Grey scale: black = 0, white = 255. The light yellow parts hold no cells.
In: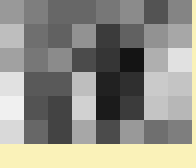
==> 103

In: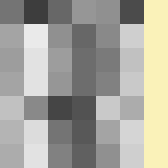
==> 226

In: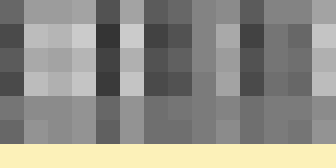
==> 147

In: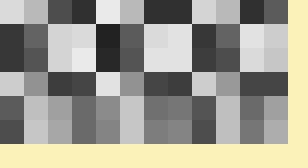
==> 198

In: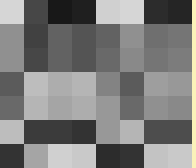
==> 165

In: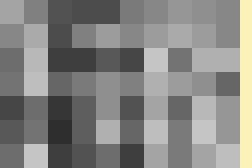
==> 197
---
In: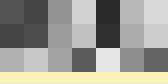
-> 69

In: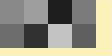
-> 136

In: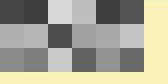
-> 176

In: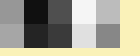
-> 151

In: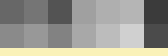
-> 103

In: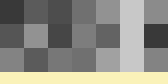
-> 85

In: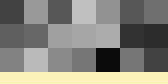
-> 95
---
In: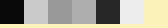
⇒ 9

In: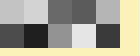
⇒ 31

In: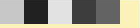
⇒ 33

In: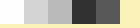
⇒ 50

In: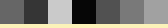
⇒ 5

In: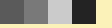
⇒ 35
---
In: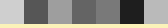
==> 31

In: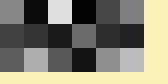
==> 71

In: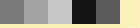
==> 20

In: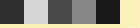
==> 135

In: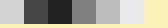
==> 189

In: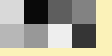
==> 94

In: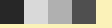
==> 176

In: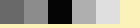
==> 175

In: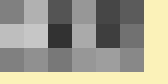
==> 70

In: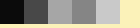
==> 133
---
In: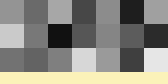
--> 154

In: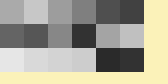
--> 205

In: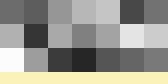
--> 85

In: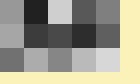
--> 134

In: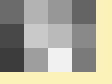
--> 158

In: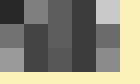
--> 87

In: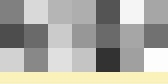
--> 50

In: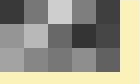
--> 119

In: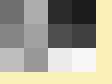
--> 152

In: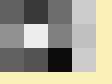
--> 84
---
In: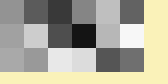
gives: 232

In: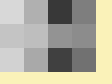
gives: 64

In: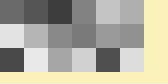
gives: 166

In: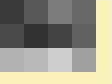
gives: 206

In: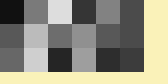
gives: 37

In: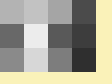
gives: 125

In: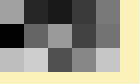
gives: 80

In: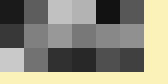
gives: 48

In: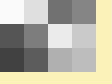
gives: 176
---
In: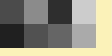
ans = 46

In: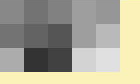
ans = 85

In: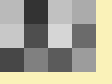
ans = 214

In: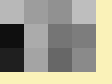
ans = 117

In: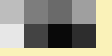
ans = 106

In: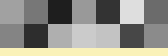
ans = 30
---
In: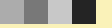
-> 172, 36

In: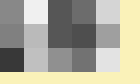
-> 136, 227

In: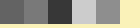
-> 99, 142

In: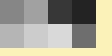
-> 134, 110

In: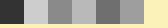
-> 51, 158

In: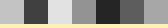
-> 195, 167

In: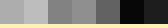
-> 173, 29
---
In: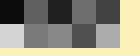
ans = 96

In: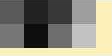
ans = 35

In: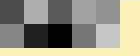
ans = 174

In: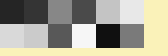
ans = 52

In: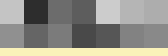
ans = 45

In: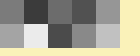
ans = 59

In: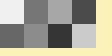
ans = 118

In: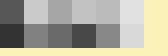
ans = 202
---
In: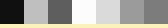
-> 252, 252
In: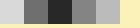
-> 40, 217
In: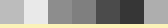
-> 127, 233
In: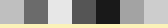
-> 85, 231
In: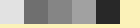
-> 133, 226
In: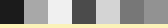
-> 75, 240
